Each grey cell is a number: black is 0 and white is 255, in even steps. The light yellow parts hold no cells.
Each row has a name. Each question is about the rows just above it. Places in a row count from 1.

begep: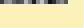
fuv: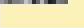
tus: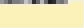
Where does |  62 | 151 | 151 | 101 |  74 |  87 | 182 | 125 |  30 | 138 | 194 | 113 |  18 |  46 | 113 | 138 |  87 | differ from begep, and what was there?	2, | 138 |
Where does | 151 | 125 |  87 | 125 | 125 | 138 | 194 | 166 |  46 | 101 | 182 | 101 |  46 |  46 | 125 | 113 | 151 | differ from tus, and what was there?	13, | 30 |
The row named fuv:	| 151 | 125 |  87 | 125 | 125 | 138 | 194 | 166 |  46 | 101 | 182 | 101 |  30 |  46 | 125 | 113 | 101 |
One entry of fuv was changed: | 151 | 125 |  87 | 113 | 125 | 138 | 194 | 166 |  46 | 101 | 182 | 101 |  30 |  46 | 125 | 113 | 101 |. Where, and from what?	4, | 125 |
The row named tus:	| 151 | 125 |  87 | 125 | 125 | 138 | 194 | 166 |  46 | 101 | 182 | 101 |  30 |  46 | 125 | 113 | 151 |
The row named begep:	|  62 | 138 | 151 | 101 |  74 |  87 | 182 | 125 |  30 | 138 | 194 | 113 |  18 |  46 | 113 | 138 |  87 |
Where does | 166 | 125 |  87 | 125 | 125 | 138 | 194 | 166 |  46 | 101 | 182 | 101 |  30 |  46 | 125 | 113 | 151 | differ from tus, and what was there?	1, | 151 |

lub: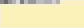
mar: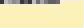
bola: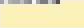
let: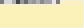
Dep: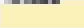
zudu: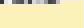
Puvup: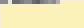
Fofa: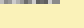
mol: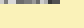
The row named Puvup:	| 138 | 138 | 229 | 108 | 108 | 124 | 138 | 138 | 108 |  96 | 124 | 138 | 152 | 138 | 176 |
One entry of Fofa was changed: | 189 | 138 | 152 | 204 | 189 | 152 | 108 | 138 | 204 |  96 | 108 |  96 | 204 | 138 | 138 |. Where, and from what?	5, | 176 |
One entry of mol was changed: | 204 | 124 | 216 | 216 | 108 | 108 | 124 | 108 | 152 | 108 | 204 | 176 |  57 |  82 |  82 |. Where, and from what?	8, | 124 |
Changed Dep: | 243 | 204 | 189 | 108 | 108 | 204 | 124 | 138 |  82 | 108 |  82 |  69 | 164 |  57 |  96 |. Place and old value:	14, | 69 |
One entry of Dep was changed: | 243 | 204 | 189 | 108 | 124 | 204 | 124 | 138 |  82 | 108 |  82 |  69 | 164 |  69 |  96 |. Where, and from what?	5, | 108 |
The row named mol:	| 204 | 124 | 216 | 216 | 108 | 108 | 124 | 124 | 152 | 108 | 204 | 176 |  57 |  82 |  82 |

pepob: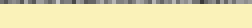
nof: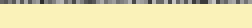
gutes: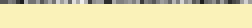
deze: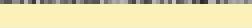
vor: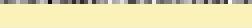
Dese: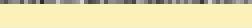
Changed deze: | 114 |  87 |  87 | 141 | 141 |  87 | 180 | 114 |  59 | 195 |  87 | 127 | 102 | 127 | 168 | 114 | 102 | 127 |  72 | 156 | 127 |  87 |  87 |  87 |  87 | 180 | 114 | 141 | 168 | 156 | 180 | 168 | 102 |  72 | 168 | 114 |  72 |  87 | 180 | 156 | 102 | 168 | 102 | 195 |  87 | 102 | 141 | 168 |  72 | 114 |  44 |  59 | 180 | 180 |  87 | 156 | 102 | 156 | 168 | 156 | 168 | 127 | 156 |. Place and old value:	23, | 102 |
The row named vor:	| 156 |  87 | 127 | 141 | 195 | 156 | 156 | 102 |  87 | 156 | 195 | 168 |  13 | 168 | 168 | 102 |  87 | 127 |  44 | 127 |  44 |  87 | 195 |  59 | 141 | 168 | 141 | 237 | 168 | 180 | 221 | 180 |  72 |  72 | 141 | 195 | 127 | 102 | 237 | 127 | 102 | 127 | 127 | 180 | 114 | 156 | 180 | 195 |  87 | 180 | 168 |  59 | 180 | 102 |  72 | 156 |  59 | 253 | 168 | 156 | 156 |  72 | 156 |
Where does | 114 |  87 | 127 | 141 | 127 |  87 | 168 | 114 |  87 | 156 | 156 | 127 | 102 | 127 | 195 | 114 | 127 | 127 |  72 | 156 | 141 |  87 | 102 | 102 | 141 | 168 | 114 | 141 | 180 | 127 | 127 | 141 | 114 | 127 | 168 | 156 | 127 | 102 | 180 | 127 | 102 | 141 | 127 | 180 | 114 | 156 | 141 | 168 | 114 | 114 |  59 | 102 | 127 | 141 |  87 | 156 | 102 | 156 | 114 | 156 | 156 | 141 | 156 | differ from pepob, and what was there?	33, | 102 |
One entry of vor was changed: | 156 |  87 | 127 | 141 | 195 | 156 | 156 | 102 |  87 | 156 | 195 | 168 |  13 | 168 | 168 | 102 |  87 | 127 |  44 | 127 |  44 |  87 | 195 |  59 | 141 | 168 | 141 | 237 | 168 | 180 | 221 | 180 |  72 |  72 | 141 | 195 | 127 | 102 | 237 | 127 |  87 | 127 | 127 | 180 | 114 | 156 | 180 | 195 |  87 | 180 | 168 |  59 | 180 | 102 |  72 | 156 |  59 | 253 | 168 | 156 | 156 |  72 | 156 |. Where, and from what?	41, | 102 |
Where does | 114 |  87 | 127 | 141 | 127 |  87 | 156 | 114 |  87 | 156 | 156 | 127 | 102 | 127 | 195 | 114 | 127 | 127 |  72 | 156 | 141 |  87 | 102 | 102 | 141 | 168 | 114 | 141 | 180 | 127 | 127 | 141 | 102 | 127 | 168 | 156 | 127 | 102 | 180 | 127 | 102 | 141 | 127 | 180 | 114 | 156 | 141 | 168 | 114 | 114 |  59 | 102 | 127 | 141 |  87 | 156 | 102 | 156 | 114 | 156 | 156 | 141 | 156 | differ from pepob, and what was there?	7, | 168 |

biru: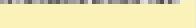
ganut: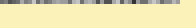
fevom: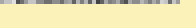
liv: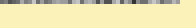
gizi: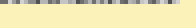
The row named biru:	| 156 | 181 |  98 | 196 | 168 | 196 | 126 |  98 | 168 | 181 | 140 | 168 |  98 | 126 |  98 | 156 | 126 | 156 | 156 | 168 |  98 | 156 | 222 |  98 | 126 | 156 | 196 | 126 | 156 | 156 | 126 | 111 | 168 | 140 | 111 | 209 | 222 | 156 | 181 | 126 |  82 | 196 |  98 | 181 | 196 |
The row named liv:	| 111 | 126 |  82 |  98 | 111 | 168 | 126 | 140 | 196 | 111 | 156 | 111 | 126 | 156 | 168 | 156 | 156 | 111 | 181 | 196 | 111 | 168 | 181 | 156 |  82 | 156 |  82 |  82 | 168 | 196 |  98 | 168 | 140 |  51 | 140 | 111 | 111 | 168 | 196 | 168 | 111 | 140 | 140 | 181 | 156 |
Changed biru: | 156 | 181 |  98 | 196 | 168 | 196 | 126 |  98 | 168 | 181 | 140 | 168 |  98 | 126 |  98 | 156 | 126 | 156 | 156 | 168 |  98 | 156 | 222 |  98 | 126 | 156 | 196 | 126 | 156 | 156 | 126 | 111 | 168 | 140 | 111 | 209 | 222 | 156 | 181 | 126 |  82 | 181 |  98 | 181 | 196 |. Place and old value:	42, | 196 |
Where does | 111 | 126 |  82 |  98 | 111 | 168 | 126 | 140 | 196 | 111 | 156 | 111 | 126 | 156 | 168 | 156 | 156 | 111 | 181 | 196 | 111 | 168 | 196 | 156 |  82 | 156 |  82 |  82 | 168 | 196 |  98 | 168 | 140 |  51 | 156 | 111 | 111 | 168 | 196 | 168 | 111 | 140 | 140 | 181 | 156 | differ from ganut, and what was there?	23, | 181 |

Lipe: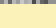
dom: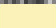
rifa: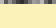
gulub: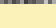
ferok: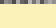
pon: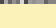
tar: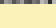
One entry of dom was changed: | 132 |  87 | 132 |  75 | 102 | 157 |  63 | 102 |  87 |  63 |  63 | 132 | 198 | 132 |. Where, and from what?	11, | 75 |
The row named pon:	|  75 | 171 | 102 | 145 | 118 | 212 |  75 | 157 | 145 | 157 | 157 | 102 | 132 | 132 |
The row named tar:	|  87 | 157 | 145 |  87 | 118 | 157 |  87 |  75 | 118 | 102 | 183 | 157 |  47 | 183 |
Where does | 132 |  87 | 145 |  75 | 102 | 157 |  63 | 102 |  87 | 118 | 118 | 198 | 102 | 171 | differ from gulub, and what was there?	3, | 132 |
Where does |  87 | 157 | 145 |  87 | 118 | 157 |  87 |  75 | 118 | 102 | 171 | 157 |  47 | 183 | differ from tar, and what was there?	11, | 183 |
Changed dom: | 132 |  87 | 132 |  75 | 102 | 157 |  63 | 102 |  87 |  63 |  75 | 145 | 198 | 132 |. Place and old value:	12, | 132 |
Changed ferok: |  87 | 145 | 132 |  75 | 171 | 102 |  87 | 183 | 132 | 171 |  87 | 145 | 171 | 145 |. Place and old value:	9, | 118 |

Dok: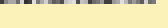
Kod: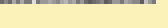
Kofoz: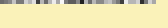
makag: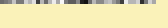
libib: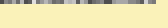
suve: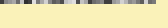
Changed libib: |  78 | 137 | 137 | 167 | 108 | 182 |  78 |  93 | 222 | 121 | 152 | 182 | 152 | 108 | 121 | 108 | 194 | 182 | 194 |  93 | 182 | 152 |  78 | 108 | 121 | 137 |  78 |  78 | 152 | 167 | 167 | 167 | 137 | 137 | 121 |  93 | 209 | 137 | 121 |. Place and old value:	3, | 121 |
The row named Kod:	| 108 | 137 | 108 | 167 | 121 | 167 | 121 | 121 | 222 | 121 | 152 | 152 | 167 | 152 | 137 | 167 | 182 | 152 | 167 | 121 | 152 | 108 |  93 | 108 | 121 | 137 |  93 | 108 | 152 | 152 | 121 | 167 | 152 | 137 | 137 |  93 | 194 | 152 | 121 |
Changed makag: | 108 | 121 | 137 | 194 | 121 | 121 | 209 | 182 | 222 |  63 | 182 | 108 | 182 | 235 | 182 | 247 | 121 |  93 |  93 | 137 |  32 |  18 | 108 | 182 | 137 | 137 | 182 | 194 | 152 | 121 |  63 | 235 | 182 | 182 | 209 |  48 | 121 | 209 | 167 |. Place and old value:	15, | 167 |

